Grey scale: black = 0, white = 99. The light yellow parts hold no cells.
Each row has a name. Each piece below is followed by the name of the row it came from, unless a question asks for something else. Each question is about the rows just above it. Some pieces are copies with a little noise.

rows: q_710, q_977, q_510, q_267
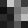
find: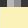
q_710
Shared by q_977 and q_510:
[17]
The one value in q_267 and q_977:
[17]
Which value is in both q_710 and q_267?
[17]
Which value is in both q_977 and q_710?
[17]

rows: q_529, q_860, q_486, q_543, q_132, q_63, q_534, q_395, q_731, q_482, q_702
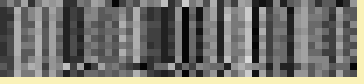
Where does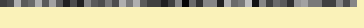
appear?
q_63
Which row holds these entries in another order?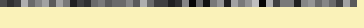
q_132
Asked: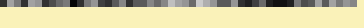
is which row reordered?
q_486
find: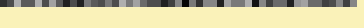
q_543

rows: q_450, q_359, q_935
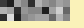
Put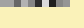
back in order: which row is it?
q_935
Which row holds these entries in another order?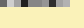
q_359

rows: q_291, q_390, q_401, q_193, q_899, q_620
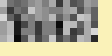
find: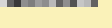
q_401
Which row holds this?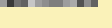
q_390
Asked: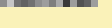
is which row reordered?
q_291

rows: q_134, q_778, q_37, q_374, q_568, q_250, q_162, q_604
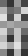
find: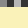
q_604
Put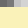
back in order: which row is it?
q_568
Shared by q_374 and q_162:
[65]
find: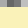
q_778

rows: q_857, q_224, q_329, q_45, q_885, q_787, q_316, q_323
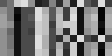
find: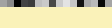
q_45
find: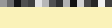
q_787
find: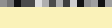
q_316

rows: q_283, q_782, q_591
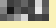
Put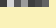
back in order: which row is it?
q_283
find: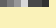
q_591
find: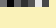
q_782
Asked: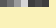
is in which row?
q_591
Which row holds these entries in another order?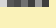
q_591

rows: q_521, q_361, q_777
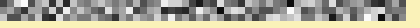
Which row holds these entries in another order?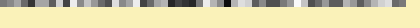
q_361
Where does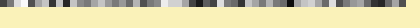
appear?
q_521
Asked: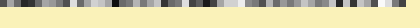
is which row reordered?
q_521
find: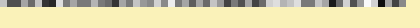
q_777
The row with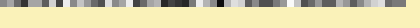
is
q_361
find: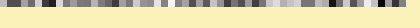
q_777

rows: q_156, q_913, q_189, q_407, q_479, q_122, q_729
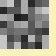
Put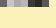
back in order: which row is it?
q_729
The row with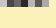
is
q_122
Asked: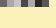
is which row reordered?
q_156
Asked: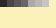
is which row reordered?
q_122
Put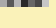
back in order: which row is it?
q_122
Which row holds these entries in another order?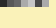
q_156
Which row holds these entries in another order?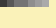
q_407

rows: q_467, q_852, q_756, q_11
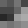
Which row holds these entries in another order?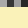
q_756
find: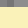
q_11
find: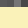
q_467
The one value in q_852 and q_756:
[61]
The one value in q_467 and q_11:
[45]

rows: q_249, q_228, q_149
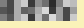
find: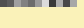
q_228
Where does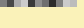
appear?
q_249

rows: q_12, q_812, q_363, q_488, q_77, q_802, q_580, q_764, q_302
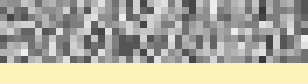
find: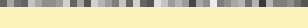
q_812
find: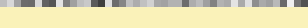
q_77
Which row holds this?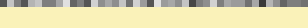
q_302
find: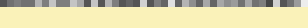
q_802
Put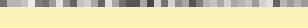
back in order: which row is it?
q_764
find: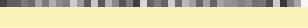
q_802

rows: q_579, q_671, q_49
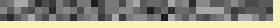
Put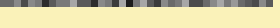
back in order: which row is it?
q_49
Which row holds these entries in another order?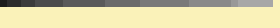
q_49
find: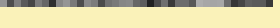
q_671
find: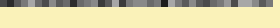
q_49
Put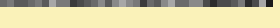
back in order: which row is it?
q_671

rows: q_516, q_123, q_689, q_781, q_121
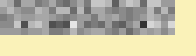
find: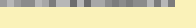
q_123
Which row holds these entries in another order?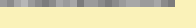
q_689

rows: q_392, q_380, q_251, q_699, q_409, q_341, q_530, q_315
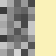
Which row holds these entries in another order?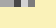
q_315
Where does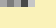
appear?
q_699

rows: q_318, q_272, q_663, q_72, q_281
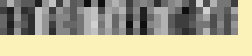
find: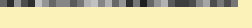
q_663
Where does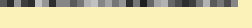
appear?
q_281
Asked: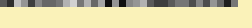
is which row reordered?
q_72
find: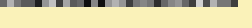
q_318
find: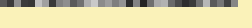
q_281
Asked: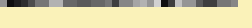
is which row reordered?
q_318

